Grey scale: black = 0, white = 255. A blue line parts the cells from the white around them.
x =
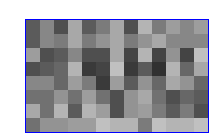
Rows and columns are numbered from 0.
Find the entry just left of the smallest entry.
91
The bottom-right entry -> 192
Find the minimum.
49
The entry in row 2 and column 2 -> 91
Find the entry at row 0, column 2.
79
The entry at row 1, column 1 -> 135
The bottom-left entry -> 113
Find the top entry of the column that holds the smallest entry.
123
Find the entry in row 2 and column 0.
157
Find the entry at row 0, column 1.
135
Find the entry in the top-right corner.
157
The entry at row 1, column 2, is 123
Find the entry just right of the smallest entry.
180
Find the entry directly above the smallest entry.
68
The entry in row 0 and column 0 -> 91
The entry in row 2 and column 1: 79
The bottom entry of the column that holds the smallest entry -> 192

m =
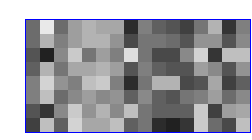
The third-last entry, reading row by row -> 108
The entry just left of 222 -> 127
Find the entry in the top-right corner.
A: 127
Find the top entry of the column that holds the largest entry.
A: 233
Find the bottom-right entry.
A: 191
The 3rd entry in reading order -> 108
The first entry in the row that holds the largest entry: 108
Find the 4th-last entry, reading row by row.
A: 202
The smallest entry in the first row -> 44
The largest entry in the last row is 211
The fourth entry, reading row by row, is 158
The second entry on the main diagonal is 179
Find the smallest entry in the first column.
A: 64
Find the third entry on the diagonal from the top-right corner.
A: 53
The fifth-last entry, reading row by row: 53
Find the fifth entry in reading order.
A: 179

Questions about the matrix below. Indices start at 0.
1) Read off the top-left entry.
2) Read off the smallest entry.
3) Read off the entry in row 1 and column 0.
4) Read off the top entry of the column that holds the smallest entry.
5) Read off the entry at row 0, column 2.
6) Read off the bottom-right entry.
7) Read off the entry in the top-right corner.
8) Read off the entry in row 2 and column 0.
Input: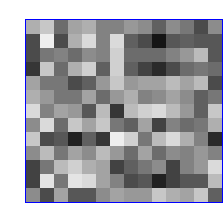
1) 175
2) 21
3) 75
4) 96
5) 108
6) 96
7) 140
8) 75

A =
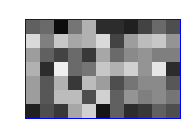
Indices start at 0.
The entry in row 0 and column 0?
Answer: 96
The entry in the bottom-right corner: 78
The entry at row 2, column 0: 157
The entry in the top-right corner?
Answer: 78
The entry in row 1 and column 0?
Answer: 218
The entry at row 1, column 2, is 199
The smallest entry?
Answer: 12
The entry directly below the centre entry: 157
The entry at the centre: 199
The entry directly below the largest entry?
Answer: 177
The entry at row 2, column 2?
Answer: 67
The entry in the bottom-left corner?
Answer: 32
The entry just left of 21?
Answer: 209
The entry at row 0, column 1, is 106
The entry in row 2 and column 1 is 96
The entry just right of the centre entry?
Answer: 177
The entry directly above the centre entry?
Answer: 167
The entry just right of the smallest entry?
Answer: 117
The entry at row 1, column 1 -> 127
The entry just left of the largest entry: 44

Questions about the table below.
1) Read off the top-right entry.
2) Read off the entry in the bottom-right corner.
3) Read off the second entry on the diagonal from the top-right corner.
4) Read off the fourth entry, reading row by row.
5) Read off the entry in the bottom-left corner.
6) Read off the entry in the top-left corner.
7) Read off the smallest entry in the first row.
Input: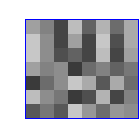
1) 170
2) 141
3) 79
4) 189
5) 88
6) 160
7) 69

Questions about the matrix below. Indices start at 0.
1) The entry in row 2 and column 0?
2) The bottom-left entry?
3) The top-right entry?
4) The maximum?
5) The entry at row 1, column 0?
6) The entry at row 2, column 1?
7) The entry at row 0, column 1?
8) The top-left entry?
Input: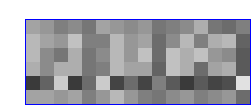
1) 184
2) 163
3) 127
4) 225
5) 184
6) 139
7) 151
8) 163

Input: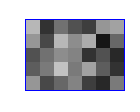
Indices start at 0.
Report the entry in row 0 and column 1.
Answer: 50
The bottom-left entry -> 150
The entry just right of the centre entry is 50
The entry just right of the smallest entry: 103
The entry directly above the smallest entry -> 150
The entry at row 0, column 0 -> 183
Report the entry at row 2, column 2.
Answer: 141
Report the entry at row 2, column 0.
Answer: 81
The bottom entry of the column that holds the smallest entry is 40
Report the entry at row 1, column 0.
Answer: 150

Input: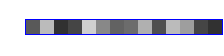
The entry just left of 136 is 207
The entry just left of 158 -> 187

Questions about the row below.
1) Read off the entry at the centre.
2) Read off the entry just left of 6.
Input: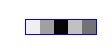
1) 6
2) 160

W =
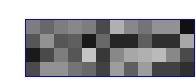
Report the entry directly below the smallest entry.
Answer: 167
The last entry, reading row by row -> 47
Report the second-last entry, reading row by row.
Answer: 65
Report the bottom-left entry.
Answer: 74
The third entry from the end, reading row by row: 65
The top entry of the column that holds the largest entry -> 125
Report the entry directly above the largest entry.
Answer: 26
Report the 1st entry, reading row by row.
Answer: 125
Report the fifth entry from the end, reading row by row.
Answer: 95
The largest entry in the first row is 176
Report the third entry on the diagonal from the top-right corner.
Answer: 186
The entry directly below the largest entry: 104
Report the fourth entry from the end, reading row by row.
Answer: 157
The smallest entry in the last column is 17
